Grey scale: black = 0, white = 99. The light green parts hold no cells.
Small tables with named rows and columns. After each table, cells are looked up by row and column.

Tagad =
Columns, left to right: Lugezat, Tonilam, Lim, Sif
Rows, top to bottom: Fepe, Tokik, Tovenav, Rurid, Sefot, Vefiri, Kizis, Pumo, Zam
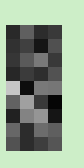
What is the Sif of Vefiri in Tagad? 2
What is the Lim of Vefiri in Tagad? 22
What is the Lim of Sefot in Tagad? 47
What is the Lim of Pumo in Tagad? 42
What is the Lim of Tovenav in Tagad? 47
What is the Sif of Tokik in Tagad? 31
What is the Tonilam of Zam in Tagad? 17
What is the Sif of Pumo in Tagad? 37
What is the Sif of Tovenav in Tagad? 22
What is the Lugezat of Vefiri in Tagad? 38
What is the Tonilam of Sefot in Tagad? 5
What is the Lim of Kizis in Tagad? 58

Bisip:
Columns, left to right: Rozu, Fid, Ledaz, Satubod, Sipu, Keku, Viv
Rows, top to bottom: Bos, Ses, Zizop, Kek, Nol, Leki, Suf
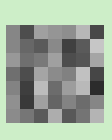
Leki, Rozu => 56
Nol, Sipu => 61
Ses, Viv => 77
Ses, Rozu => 52
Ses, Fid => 40
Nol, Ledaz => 73
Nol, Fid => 24
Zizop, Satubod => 62
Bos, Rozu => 52
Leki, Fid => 22
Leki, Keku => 42
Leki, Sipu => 51
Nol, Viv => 17
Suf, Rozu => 54
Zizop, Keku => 33
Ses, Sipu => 25
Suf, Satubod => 67
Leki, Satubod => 39
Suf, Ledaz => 35
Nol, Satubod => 42
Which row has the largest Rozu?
Zizop

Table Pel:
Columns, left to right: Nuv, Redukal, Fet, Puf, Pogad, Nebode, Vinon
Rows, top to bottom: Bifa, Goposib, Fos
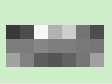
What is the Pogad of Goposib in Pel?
49
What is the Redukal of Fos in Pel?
50
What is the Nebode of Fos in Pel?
46
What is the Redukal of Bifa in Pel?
30
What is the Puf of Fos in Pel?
33
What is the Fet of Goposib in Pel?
52

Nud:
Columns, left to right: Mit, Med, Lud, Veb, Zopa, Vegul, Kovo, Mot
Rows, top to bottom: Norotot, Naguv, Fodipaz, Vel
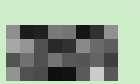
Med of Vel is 31
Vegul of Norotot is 8
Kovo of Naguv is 41
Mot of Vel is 34
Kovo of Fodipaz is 39
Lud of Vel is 29
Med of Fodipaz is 44
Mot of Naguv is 36
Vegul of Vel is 35
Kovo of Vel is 79
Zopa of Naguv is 19
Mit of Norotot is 55
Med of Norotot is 11

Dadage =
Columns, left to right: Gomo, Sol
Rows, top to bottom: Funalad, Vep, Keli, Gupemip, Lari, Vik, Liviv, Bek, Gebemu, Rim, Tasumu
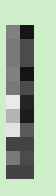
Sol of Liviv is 11
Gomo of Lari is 47
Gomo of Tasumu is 26
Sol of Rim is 29
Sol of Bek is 35
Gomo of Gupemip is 50

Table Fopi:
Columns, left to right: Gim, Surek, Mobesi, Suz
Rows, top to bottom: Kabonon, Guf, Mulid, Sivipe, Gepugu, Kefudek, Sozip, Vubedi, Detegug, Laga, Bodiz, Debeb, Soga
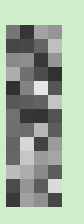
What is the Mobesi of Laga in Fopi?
60
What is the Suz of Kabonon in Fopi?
58
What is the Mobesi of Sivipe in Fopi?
30
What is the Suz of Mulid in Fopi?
58
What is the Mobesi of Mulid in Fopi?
22
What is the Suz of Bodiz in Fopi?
36
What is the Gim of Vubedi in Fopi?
43
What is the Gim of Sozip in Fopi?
44
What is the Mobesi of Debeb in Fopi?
36
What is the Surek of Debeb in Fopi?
58
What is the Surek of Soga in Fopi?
62
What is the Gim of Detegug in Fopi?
39
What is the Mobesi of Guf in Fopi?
39
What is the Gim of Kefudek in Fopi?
34
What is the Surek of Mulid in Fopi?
55
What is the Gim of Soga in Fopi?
22
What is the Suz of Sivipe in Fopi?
19
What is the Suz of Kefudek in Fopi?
76
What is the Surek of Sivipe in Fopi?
43
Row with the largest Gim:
Bodiz

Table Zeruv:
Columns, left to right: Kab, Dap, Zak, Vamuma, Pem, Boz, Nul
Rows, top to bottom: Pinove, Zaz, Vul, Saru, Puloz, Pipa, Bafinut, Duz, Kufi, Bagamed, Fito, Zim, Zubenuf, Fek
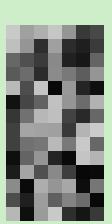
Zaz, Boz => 12
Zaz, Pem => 17
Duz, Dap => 64
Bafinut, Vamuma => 74
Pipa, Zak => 38
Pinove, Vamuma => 77
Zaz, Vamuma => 62
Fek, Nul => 22
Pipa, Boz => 42
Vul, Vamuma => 53
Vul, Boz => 9
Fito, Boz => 3
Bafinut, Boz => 16
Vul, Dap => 31
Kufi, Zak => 46
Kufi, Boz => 78

